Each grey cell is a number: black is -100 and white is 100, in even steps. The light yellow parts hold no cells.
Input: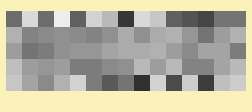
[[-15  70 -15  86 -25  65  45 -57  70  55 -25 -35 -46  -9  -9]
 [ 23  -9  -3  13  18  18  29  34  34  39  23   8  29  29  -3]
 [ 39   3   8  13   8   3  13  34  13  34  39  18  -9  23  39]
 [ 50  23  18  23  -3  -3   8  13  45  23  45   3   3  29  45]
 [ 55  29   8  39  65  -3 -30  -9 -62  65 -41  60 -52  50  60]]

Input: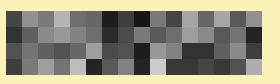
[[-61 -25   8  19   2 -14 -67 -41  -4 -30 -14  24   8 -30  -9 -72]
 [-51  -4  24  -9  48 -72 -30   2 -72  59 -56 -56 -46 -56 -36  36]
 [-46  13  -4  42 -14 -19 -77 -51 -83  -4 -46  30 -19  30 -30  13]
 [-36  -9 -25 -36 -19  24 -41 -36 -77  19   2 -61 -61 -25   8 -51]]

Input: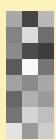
[[-29  95  -8]
 [-19  38  21]
 [ -8  66  49]
 [  3  72 -14]
 [  9 -40 -52]
 [ 26   9  32]
 [ 32 -46  44]
 [ 78  21  60]]

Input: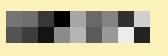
[[ -35  -52  -84    9   42  -29   20   84  -73]
 [  -8  -13  -57 -100   30  -18    3  -62   62]]

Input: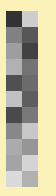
[[-60  61]
 [-42  -5]
 [-37 -15]
 [  1 -32]
 [  7  56]
 [ 24 -48]
 [ 29  66]
 [ 34  18]
 [ 39 -10]
 [ 51 -26]
 [ 71  39]]

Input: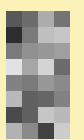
[[-65  -4  50  55]
 [-42 -25  55  45]
 [-31 -15  35  -9]
 [ -4  14  19  25]
 [  2  -4  19   8]
 [ 40   8 -48  60]
 [ 45 -25 -20   2]
 [ 77  30  66 -15]]
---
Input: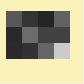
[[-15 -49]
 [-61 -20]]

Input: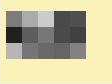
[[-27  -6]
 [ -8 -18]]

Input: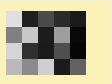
[[ 57 -78]
 [-63 -79]]

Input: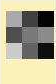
[[ -5   9]
 [-22 -89]]

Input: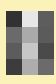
[[ 33 -29]
 [ 56 -42]]

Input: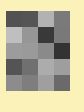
[[ 18 -55]
 [ 21   8]]

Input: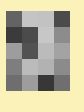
[[-41  56]
 [-36  47]]
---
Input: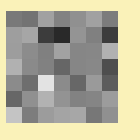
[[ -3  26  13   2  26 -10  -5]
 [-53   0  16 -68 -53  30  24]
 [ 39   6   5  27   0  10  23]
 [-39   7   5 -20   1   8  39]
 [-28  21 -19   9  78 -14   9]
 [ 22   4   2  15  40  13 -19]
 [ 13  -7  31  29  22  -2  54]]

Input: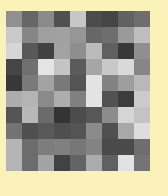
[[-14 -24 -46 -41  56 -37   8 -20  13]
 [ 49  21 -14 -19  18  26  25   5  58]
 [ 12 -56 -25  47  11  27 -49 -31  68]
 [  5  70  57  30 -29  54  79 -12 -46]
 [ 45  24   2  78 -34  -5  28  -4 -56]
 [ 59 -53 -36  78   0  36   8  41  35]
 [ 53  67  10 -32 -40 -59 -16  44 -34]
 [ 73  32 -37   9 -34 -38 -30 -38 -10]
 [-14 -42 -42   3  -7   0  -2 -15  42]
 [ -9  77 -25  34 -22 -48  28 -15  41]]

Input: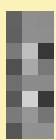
[[ 10  11 -23]
 [ 11  12 -25]
 [-57  49  -4]
 [ -6  32 -37]
 [  8   9 -14]
 [-56  64 -31]
 [ -8  18  -4]
 [ 13  14 -33]]

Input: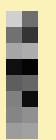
[[-14  63]
 [-59 -11]
 [ 36  30]
 [-97 -88]
 [-20 -26]
 [-90   0]
 [ 13   4]
 [ 26  22]]

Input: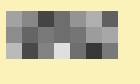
[[-25  37  16 -14 -46   6  27]
 [ 31  22  -8 -14  -5 -21  10]
 [ -5 -57 -14  75   2 -43  46]]

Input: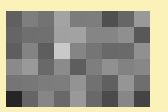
[[ 20 -20 -38  -2  -3  28 -10  -1 -25]
 [-31  12   4   4  27  26 -12 -13 -21]
 [ 13 -17 -18  -8   4  58 -26   3 -26]
 [  6   2  13  -1 -26   9 -18  20   8]
 [-14  17 -25 -11  15  -2  -3  -7  -8]
 [-47   6 -41 -18  20 -18   5 -21 -71]]

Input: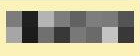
[[-34  -4  -1 -23  -2  41 -75  -3]
 [-56  53 -17  -6 -56 -12 -78  30]]
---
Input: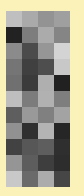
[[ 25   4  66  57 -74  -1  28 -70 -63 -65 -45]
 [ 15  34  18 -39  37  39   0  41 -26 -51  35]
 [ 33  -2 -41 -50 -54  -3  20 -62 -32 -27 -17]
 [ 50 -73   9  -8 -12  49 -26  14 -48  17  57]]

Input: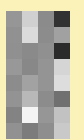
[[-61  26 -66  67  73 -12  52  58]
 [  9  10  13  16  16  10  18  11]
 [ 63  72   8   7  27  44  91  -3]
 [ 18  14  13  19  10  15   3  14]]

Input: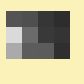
[[-65 -59 -63]
 [-58 -55 -29]
 [-38 -16 -28]
 [-34  71  33]]

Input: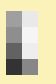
[[ 83  92  87   6]
 [ 25  11 -23 -60]]

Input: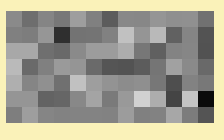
[[-11 -35 -36 -18  -6 -92 -34]
 [ 13   4   5   8   2  54  -3]
 [ 12 -24   3  26 -39 -47  31]
 [ 17  45 -25  -8  -7  36   2]
 [  6  17  -7 -28  12  64   0]
 [  7  51  36 -35  10  20  22]
 [-28   1  22 -33  15  -4   2]
 [  0  -9  22 -17  24  29   3]
 [ 24 -10   8  17  51   7   3]
 [ -6 -63 -18  21 -12 -20   2]
 [  4  18 -13   0  13 -22   4]
 [-14  -2  32 -17   4  17  24]
 [  8   0  32  46  37  17  -1]]

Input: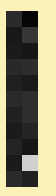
[[-95 -58 -82 -65 -80 -64 -64 -71 -82  63 -75]
 [-66 -81 -80 -68 -75 -67 -74 -79 -72 -80 -67]]

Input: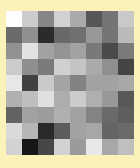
[[ 58  46  -4 -46  32 -31 -26 -17  50]
 [ -9  -8 -42  12  27  19 -17 -21  32]
 [-32  19  -5  33  27  37   3  31  82]
 [ 33 -12  27  54   2  60  27  27  21]
 [ 64 -18  16  63  29  36  38 -28  64]
 [  5 -66  27  -4  58  76  22 -67 -44]
 [ 60  13  77  11 -49  49  27  43 -83]
 [ 99 -16  14  59  81  38 -23  71  65]]
